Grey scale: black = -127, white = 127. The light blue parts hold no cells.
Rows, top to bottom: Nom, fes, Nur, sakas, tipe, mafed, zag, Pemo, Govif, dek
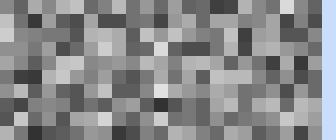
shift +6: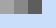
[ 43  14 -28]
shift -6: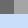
[-27  31]
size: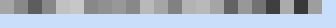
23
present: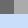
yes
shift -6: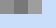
[ 10 -13  24]

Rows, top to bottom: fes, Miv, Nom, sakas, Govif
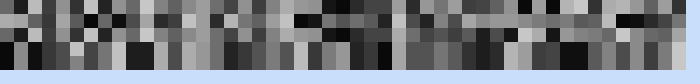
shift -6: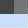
[-65 -16]
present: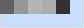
no
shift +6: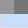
[29 -4]
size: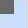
1
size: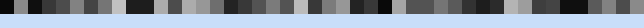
46

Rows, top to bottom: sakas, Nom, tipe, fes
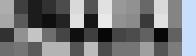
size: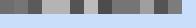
13
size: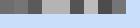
9
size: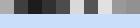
10
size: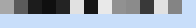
13

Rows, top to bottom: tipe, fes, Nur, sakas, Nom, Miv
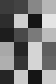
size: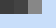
3
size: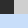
2
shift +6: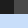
[-92 -48]
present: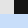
no
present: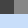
yes
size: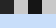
4
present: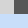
no

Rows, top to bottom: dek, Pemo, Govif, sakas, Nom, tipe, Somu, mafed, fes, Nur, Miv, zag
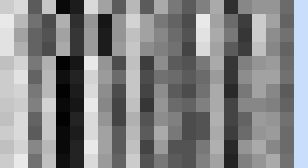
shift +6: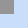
[27]
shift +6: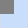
[6]
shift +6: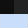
[-106  -86]

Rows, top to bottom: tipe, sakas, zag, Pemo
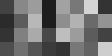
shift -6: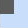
[-41]
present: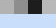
no
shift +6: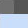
[ -9 -36]
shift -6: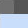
[-21 -48]

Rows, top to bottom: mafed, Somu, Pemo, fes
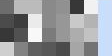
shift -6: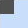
[-52]
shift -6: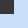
[-78]
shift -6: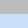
[53 53]
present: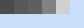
no

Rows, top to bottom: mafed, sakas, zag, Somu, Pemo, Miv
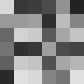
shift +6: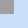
[37]
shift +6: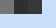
[ -4 -73 -66]
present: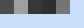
no
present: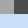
no
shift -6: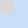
[82]
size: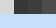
4

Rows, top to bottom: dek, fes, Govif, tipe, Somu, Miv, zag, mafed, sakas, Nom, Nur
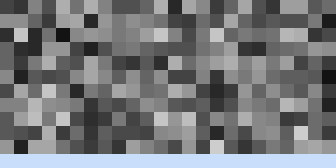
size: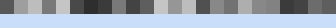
24
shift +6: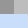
[28 67]
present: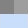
yes

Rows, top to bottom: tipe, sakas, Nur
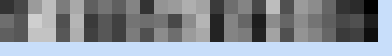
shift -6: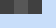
[-69 -46 -69]
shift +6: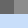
[-19  18]
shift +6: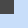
[-49]

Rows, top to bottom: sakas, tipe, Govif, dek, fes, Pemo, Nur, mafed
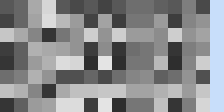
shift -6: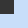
[-80]
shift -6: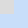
[86]
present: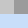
no

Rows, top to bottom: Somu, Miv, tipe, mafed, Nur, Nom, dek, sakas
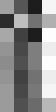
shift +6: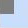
[5]
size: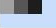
3
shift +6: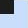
[-92]

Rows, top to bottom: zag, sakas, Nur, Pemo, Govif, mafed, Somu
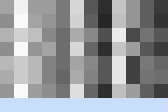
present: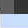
yes
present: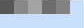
no
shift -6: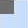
[-24]

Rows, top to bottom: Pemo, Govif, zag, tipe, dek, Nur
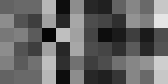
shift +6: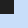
[-89]
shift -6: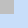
[57]
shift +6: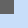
[-22]
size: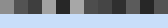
12
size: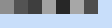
7
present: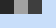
no

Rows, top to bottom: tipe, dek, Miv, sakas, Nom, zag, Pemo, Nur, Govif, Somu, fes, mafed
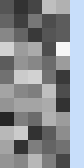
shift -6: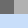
[-26  43]
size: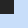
1
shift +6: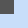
[-36]
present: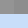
no

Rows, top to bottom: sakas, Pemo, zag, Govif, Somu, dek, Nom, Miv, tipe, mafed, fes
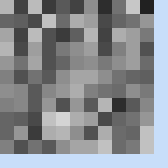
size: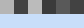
6
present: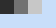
yes
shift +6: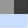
[ 28 -62]
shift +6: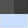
[-40 -62]
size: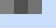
3
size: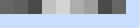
9

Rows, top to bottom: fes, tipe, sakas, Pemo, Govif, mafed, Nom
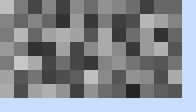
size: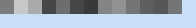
13
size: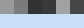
6

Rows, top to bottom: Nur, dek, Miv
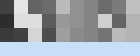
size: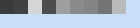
9
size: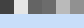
6

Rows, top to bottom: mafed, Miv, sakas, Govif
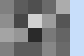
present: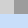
yes
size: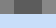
4
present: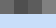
no

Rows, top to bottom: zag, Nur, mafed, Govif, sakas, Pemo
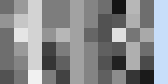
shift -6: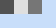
[-51  89 -15]
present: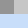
yes
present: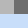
yes
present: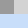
yes
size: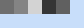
5
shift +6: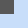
[-33]

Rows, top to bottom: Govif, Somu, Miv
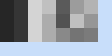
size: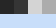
4
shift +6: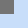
[-5]

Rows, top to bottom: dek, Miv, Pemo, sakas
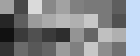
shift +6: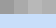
[33 48 62 54]
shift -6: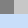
[-6 65]

